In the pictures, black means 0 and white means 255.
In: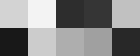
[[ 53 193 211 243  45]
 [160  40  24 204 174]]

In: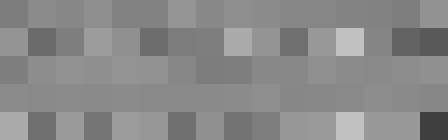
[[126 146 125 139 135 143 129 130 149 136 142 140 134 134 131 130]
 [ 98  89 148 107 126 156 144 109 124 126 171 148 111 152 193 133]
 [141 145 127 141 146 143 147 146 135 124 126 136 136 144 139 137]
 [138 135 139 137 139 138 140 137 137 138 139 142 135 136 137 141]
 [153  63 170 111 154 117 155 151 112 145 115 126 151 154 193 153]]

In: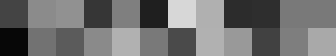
[[121 121  68 139 145  54 127  31 215 176  44  46]
 [126 169   7 114  91 138 177 121  74 177 153  65]]

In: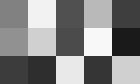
[[185  62 129 242  80]
 [248  26 145 208  75]
 [ 53 208  60  46 233]]

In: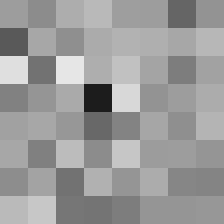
[[101 147 157 140 173 185 158 157]
 [167 183  89 167 143 171 178 175]
 [125 162 223 114 230 174 193 164]
 [157 172 129 149 170  28 216 147]
 [143 180 161 167 151 104 131 166]
 [157 149 167 128 188 140 198 156]
 [134 132 141 163 114 177 149 172]
 [149 151 186 199 118 116 125 149]]

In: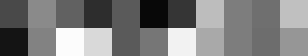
[[111 192  73 138  97  45  90   8  53 189 125]
 [109 150  20 130 252 217  90 118 242 169 125]]

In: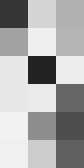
[[213 177  53]
 [239 181 162]
 [ 35 237 232]
 [234 101 231]
 [142  78 242]
 [204  96 240]]

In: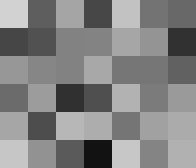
[[115 104 210  94 165  71 194]
 [148  49  70  81 130 131 166]
 [118  97 151 134 130 168 118]
 [123 154 107 156  48  79 178]
 [161 171 166  77 183 173 117]
 [132 177 198 146  90  18 199]]

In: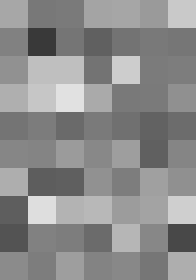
[[154 201 167 120 122 164 166]
 [121 118 129  57 117  96 115]
 [123 125 145 191 191 115 205]
 [122 144 175 198 225 170 121]
 [ 98 108 116 124 106 122 112]
 [ 96 133 134 132 155 136 158]
 [160 144 174  93  95 145 125]
 [163 207  94 222 179 184 156]
 [135  72  83 129 125 107 182]
 [118 174 139 125 158 131 136]]
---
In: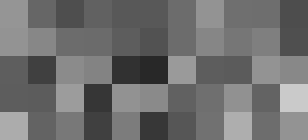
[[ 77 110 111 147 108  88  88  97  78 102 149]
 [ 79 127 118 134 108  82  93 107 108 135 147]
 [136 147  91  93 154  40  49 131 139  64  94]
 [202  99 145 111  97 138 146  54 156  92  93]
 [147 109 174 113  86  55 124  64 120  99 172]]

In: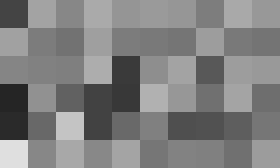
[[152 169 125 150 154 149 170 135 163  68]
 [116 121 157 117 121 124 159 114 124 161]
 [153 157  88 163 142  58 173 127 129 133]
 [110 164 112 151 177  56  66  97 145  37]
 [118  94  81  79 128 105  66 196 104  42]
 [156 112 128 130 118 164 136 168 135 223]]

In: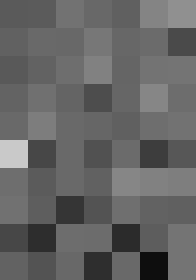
[[144 132  96 104 114  91  90]
 [ 74 107 103 119 104 105  97]
 [116 115 101 129 110  98  89]
 [109 134 102  77 100 112  99]
 [114 110  96 102 105 125 105]
 [ 87  61 107  81 105  71 201]
 [126 129 134  97 105  91 110]
 [ 96  98 111  83  53  94 113]
 [116  93  43 108 109  45  71]
 [116  14 105  46 104  83  98]]

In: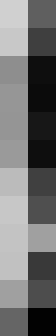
[[ 95 208]
 [ 63 200]
 [ 14 142]
 [ 11 150]
 [ 23 149]
 [ 14 154]
 [ 64 187]
 [ 79 199]
 [160 195]
 [ 57 193]
 [ 77 160]
 [  2 101]]

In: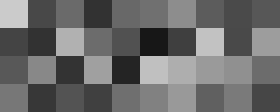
[[ 87  74  92 141 112 104  50 106  72 203]
 [157  73 194  63  23  81 108 177  50  68]
 [108 144 154 174 192  36 160  51 136  88]
 [ 70 122  96 153 129 111  64  83  55 119]]

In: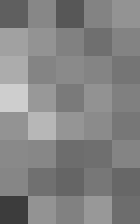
[[147 131  87 135  95]
 [131 111 129 147 161]
 [117 132 138 132 172]
 [128 146 122 152 206]
 [119 139 149 183 147]
 [132 111 109 135 137]
 [103 119 101 112 134]
 [109 152 129 147  60]]

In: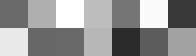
[[ 57 251 117 189 254 175 106]
 [163  92  43 183 105 103 233]]

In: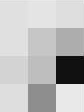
[[222 229 225]
 [174 198 224]
 [ 16 190 211]
 [233 142 222]]

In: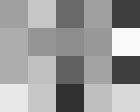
[[ 62 160 105 198 160]
 [249 152 141 149 173]
 [ 62 163  97 192 173]
 [216 191  48 199 232]]
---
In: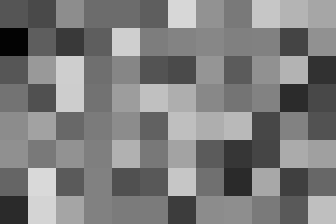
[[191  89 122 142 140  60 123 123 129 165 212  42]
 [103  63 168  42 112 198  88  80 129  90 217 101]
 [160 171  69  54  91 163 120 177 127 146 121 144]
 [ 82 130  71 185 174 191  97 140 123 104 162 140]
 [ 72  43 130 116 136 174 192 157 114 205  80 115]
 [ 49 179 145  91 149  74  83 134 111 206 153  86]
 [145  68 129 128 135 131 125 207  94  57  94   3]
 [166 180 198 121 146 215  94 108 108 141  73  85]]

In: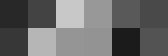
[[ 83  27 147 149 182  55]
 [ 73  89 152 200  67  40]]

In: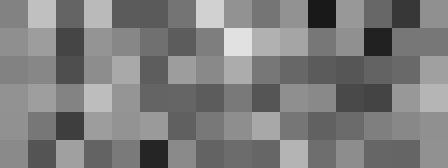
[[145 101 102 141 110 180 102 108  99 138  37 122  99 160  84 138]
 [144 136 127 107  97 118 168 142 120  96 154 147 157  62 119 145]
 [181 152  68  73 137 143  85 121  92 101 100 149 189 131 158 146]
 [160 105  99  86  91 103 119 172 137 157  93 169 141  78 135 130]
 [119 119  33 144 119 165 177 225 126  92 112 135 148  69 157 143]
 [144  55 103 152  25 146 117 146 209 116  90  91 186 100 192 130]]

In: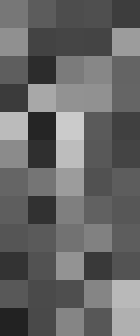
[[176  87 133  73  34]
 [185 133  78  74  88]
 [ 83  57 147  82  51]
 [ 93 129 114  90  85]
 [ 87  97 127  49  94]
 [ 93  81 156 117 101]
 [ 68  88 189  47 139]
 [ 64  90 203  37 187]
 [101 145 146 168  59]
 [100 135 123  44  94]
 [156  68  69  67 144]
 [ 61  79  77  92 119]]

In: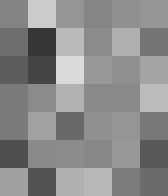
[[107 124 183 176  82 160]
 [ 89 152 135 140 138  79]
 [120 149 144 105 161 123]
 [187 138 137 177 139 122]
 [164 143 152 218  68  93]
 [116 175 139 186  54 110]
 [150 144 133 149 203 131]]

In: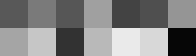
[[  6 216 234 185  50 198 165]
 [149  79  67 160  86 122  88]]
